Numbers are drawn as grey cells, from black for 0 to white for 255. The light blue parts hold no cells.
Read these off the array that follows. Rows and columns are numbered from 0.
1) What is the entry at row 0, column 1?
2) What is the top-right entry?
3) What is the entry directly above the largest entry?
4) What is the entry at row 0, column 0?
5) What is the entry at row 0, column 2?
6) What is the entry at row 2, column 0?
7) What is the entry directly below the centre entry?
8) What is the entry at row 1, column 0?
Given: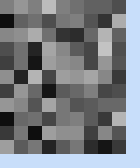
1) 150
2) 78
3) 180
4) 127
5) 127
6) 135
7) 91
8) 14

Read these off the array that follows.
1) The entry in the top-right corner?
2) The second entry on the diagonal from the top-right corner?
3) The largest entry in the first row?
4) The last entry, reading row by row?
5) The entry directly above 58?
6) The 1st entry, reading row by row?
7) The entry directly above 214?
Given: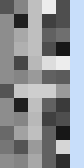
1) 78
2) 64
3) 237
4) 45
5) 154
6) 84
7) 23

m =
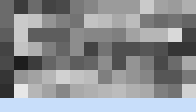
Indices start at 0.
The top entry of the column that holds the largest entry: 60
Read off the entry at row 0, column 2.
107
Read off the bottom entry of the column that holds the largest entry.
231
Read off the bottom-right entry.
209
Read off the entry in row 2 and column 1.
202
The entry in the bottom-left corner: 45
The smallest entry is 29
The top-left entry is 107
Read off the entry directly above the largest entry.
148
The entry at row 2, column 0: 93
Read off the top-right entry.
175
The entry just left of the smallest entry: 73
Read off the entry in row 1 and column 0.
107
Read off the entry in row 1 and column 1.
202
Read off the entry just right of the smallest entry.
60

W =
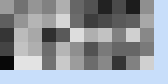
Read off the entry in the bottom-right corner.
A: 208
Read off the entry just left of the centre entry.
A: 89
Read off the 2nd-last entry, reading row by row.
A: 129
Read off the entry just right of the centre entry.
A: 175
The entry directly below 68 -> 8
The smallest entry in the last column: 122
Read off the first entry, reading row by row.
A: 156
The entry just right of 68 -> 194
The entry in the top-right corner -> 143
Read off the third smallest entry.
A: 34
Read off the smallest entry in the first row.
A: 28
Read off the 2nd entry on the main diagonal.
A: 149
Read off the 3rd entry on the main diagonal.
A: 168
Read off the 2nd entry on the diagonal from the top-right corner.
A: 95

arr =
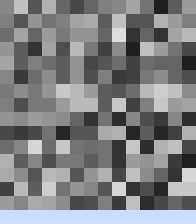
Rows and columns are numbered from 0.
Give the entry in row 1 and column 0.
127
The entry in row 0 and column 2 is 85
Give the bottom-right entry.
78
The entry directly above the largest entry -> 192
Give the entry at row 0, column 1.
192
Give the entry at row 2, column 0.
109
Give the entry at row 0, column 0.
134
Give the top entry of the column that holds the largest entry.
134
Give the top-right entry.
156
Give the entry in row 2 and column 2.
101
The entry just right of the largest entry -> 51
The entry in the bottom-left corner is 156
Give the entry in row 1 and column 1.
85
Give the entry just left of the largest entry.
101
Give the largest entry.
222
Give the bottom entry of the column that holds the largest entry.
59

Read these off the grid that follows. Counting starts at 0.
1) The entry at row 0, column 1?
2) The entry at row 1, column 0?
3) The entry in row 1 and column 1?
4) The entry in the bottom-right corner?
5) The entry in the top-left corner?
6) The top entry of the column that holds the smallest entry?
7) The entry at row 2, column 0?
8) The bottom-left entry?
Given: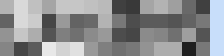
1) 217
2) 99
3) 217
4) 120
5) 179
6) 105
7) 147
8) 133

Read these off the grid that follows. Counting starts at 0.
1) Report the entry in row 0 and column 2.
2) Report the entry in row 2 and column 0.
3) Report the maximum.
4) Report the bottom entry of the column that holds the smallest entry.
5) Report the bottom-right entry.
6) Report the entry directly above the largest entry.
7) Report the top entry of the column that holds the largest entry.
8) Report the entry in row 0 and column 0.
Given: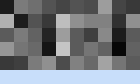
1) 111
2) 91
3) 197
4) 117
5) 91
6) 157
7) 69
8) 28

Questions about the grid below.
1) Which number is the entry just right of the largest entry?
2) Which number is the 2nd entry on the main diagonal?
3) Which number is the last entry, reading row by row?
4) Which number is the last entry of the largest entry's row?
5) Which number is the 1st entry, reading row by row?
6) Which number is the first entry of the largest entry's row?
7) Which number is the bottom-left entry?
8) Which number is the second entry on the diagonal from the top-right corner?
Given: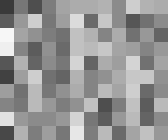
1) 164
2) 152
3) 152
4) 100
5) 58
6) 247
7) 72
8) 113

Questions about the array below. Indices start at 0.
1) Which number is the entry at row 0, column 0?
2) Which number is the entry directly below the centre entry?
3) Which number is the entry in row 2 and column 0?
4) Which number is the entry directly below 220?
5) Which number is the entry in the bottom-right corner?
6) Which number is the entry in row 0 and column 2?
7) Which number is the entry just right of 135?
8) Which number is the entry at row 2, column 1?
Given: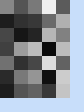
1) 135
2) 71
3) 71
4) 16
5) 196
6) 121
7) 84
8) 22
